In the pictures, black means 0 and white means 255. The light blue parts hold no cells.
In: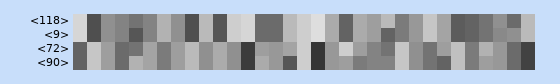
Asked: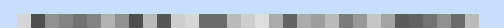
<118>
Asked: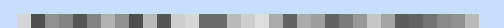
<9>
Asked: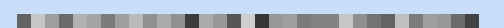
<90>
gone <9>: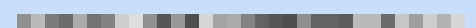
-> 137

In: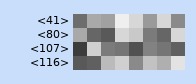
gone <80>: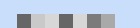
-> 89
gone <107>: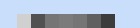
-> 130
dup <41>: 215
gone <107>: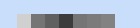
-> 81
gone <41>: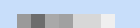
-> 138
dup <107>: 117

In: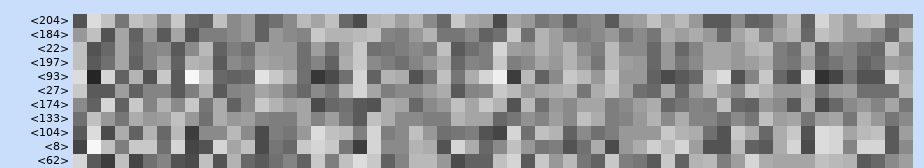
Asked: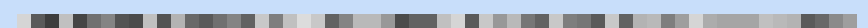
<62>
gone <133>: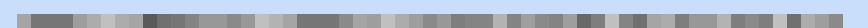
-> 146
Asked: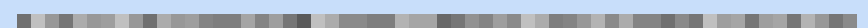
<133>
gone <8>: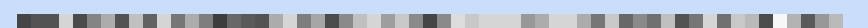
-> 207
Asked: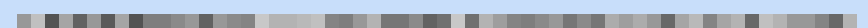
<184>

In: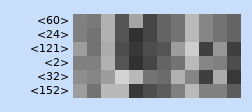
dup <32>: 134
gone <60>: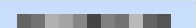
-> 121
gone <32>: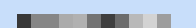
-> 142

